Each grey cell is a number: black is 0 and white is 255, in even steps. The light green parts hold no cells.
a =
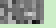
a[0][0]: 111
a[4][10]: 125
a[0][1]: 120
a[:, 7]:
[119, 119, 106, 204, 119, 161]
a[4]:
[96, 125, 177, 67, 113, 106, 116, 119, 152, 107, 125]
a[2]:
[165, 90, 108, 110, 113, 97, 123, 106, 133, 108, 125]
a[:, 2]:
[177, 177, 108, 177, 177, 177]
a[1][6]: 116
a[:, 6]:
[116, 116, 123, 172, 116, 69]
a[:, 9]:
[110, 100, 108, 107, 107, 40]
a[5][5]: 106
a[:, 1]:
[120, 93, 90, 93, 125, 114]
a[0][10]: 125

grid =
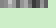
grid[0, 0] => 133
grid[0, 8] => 58
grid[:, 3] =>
[153, 153]
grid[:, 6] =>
[169, 169]
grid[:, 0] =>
[133, 133]
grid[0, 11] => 98

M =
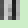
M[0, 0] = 80
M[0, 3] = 28
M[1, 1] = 200
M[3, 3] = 32
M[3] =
[79, 197, 176, 32, 166]
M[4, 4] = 182
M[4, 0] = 88
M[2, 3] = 31

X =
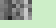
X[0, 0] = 132
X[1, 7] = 139
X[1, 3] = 70
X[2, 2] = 82
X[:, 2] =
[77, 85, 82, 86, 35]
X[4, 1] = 88
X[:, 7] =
[84, 139, 92, 129, 152]
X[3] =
[128, 93, 86, 123, 79, 149, 200, 129]
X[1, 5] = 93
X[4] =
[121, 88, 35, 106, 123, 107, 192, 152]
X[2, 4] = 113
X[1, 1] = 117

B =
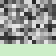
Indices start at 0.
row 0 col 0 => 150
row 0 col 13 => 187
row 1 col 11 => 100
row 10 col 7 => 226
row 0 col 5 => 97
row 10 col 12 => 169
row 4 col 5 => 89
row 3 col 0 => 145
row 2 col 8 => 188
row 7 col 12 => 36
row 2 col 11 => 50
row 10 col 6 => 178
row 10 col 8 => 53
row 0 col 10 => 146
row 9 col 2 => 38
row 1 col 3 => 233
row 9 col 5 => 64
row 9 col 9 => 185
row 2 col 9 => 141
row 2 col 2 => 125
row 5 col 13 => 221
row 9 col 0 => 55
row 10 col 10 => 136
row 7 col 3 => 216
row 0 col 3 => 85
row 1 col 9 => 70
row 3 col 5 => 226
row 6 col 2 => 210
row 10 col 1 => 115
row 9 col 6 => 171
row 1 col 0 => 60
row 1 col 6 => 131
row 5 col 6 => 226
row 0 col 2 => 125
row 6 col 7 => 128
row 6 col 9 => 43
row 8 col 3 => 182
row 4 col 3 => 170

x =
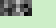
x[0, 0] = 58
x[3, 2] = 43
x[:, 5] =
[133, 63, 80, 167]
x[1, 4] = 140
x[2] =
[90, 59, 32, 83, 188, 80, 109, 33]
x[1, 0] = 73
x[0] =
[58, 125, 86, 111, 193, 133, 96, 110]
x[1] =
[73, 155, 85, 57, 140, 63, 12, 99]

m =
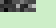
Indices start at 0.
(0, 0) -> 99
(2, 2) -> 68
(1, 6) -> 32
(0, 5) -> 122
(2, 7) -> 76
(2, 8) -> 78
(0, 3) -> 82
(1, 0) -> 44

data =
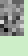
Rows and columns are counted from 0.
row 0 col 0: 142
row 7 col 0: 100
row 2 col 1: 169
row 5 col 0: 219
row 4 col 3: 112
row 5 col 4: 148
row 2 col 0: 148
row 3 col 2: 164
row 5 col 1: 76
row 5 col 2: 139
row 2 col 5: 121
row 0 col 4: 96
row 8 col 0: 123
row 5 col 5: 146
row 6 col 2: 139

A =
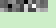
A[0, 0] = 107
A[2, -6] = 206
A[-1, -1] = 175
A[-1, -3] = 197
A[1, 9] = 125
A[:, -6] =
[3, 216, 206]
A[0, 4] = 75
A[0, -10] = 133
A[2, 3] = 123
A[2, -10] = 77
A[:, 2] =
[133, 2, 77]
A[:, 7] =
[156, 102, 70]
